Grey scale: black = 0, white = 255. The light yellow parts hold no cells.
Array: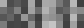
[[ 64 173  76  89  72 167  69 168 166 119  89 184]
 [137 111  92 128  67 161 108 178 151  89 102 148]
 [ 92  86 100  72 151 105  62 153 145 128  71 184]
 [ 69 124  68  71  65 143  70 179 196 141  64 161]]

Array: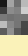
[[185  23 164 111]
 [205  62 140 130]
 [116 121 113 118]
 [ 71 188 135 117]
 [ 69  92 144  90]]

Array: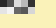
[[ 50  40  83 221 185]
 [214 228 244 104  88]]

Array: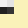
[[228 242]
 [ 53  33]]

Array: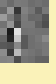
[[108 123 107 122 120 109 114]
 [120 103 152  54 129 117  91]
 [ 85 156 121  85 122 104 106]
 [ 79 115 148  71 120 120  97]
 [113 135  26 225 114 116 114]
 [137 103  36 198  89 111 119]
 [120  89  84 137  89 111 115]
 [120 140  57 186 121 116 110]
 [ 98 130 133  76 114 110  99]]

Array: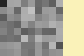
[[175  36 165 167 126 154 105 117  95]
 [104 140 155 104 173 193 101 155 158]
 [137  93 142 133 175 174 133 146 159]
 [167 121 112 101 158 131 157 153 177]
 [172 130 113 139  94 106 129 102 101]
 [170 110 115 109 186 127 179 156 159]
 [ 83 147 152 158 119 119 152 115 182]
 [148 139 142 151 123 114 153 126 144]]

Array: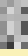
[[194 175 156 184]
 [ 93 147 212 183]
 [178 175 183 179]
 [ 85 144 209 185]
 [ 85 143 209 185]
 [199 169 117 192]
 [109 116  58 221]]

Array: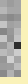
[[165 168 156]
 [166 183 166]
 [147 150 138]
 [167 196 161]
 [184 134 152]
 [194 199 147]
 [ 44 152 180]
 [204 187 174]
 [166 150 208]
 [188 156 158]
 [143 138 178]]

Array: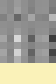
[[127 146 139 154 143 133 144 145]
 [120 148 139 160 144 129 145 146]
 [183 129 147 103 137 165 134 131]
 [136 143 141 146 142 139 142 142]
 [126 146 139 155 143 133 144 145]
 [ 61 165 131 215 150  95 155 161]
 [125 146 139 156 143 132 144 145]
 [ 67 164 131 210 150  99 154 160]
 [105 152 136 175 145 120 148 150]]
